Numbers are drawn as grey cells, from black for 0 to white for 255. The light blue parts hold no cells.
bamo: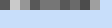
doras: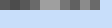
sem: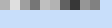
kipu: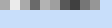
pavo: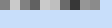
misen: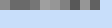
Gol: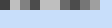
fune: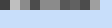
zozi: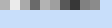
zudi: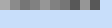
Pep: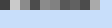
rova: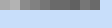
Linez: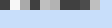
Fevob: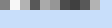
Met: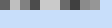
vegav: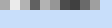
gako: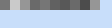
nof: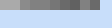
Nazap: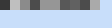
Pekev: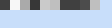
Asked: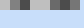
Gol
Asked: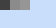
Met

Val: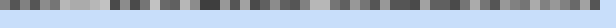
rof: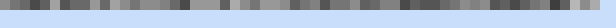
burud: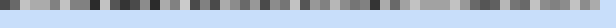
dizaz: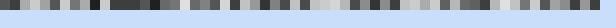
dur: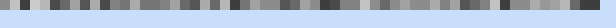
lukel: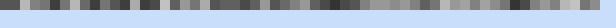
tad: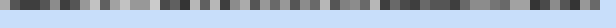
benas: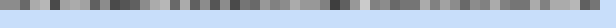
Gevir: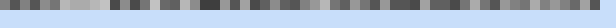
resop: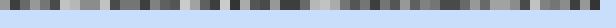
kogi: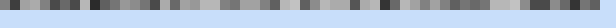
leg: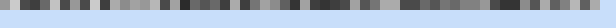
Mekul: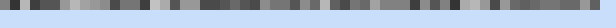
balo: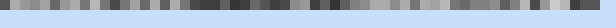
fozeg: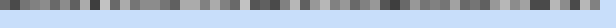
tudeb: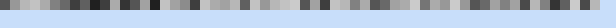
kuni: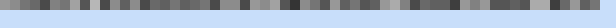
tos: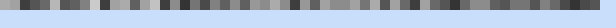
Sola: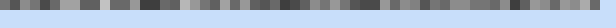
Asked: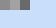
balo
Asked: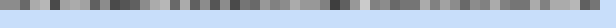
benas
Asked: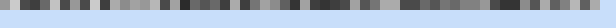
leg
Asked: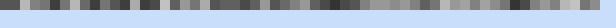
lukel
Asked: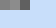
balo
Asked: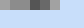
dur
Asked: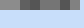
tos

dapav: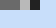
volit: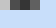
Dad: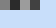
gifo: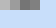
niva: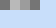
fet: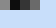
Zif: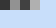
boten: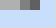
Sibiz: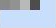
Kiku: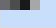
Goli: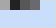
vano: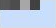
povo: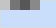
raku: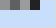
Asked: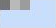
niva
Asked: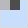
Sibiz
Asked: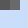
Goli
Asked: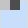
volit
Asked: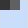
volit
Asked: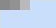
Sibiz
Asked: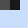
Kiku

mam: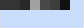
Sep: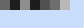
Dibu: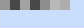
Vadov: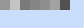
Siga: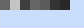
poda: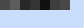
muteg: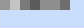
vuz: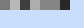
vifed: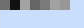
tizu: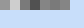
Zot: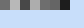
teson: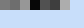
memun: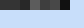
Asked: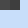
mam
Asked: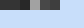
mam
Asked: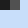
Sep
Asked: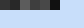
memun

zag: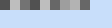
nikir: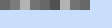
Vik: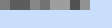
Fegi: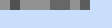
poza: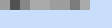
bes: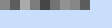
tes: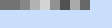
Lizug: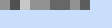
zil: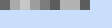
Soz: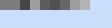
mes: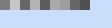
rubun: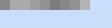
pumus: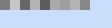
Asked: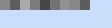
bes
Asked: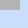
zil
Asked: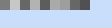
mes
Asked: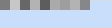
pumus
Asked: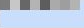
pumus
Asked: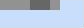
Fegi
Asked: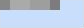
poza

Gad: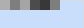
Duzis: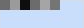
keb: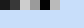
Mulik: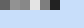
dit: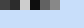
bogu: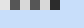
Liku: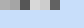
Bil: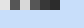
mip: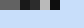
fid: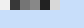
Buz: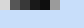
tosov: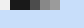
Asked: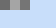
Duzis
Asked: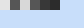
Bil
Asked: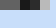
mip
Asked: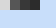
Bil
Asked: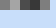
Gad
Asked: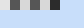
bogu
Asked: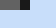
mip

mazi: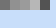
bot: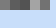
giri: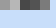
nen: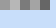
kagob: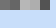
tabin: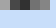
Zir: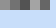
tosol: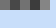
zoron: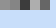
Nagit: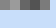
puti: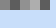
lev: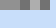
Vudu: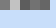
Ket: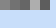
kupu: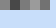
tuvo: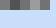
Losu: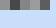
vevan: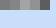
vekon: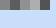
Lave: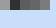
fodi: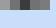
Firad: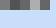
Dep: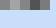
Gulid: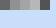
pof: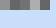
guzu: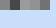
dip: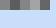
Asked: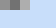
lev
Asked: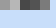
giri

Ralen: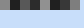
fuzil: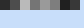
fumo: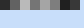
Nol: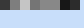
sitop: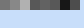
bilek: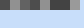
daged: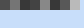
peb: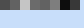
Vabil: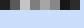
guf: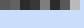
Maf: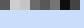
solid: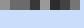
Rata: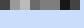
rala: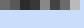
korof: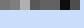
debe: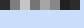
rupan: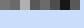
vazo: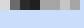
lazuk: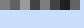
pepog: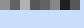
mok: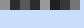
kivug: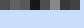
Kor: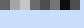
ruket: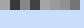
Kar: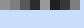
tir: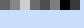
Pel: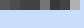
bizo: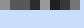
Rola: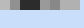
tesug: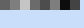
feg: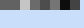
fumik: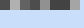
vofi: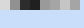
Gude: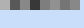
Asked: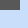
bizo
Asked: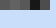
sitop

